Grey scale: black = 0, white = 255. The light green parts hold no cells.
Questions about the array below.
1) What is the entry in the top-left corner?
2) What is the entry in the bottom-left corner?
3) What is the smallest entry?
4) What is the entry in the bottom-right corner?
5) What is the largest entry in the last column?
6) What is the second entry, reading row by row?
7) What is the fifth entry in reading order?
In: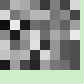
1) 98
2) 26
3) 14
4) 78
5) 233
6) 182
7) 56

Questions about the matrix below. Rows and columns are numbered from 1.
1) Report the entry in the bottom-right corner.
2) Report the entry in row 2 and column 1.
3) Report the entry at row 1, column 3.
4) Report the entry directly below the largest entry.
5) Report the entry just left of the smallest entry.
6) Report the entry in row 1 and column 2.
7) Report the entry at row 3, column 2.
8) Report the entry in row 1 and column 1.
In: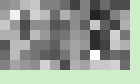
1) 107
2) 163
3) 187
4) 199
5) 129
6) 151
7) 151
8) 141

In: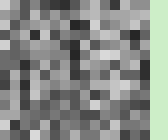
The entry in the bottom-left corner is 143
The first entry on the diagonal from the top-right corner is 143
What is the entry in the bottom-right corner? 76
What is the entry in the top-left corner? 208
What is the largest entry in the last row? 217
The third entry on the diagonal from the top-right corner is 166
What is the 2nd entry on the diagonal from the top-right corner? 175
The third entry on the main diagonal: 131
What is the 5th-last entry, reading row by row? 175
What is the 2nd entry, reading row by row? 154
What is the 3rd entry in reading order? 86
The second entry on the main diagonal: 131

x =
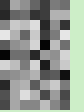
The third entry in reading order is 144
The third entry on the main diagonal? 189
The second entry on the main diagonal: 101
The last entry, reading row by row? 91
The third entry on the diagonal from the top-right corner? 39
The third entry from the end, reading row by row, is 189
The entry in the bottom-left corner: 72
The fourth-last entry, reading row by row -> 134
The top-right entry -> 111
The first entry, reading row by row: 51
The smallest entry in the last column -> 16
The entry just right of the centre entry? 156
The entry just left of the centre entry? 111
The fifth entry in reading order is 61
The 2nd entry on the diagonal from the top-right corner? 178
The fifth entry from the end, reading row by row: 134

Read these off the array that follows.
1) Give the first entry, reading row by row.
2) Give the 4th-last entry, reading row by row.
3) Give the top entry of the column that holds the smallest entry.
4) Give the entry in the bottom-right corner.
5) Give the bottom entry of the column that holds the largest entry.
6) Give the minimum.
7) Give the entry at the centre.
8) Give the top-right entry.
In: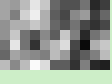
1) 164
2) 50
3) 115
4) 31
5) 250
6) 10
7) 93
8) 61

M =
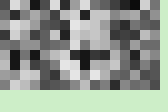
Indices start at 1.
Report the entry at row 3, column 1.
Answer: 157
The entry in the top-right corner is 116
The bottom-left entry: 126
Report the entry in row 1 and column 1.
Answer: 76
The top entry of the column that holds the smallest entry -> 12
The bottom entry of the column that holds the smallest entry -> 107
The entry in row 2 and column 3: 126
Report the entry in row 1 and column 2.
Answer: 219
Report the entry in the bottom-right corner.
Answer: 76
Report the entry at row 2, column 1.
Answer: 107
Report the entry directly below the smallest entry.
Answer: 169
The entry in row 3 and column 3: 198
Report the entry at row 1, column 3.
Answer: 169

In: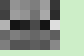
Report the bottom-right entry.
136
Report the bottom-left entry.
126
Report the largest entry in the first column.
179
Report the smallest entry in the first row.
54
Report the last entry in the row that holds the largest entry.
222
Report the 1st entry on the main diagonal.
73
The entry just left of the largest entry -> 20
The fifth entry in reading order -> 157

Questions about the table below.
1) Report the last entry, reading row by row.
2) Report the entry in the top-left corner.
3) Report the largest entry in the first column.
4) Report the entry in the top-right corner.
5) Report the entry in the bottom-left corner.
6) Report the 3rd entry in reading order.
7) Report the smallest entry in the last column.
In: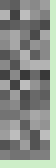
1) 127
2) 105
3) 179
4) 157
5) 127
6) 147
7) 56

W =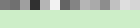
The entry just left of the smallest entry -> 159
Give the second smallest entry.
100
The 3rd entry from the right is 193
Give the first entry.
121

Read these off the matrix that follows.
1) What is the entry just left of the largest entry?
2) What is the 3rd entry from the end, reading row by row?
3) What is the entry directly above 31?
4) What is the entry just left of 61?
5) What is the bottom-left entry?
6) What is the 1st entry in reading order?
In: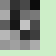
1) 22
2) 160
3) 50
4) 40
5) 150
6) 131
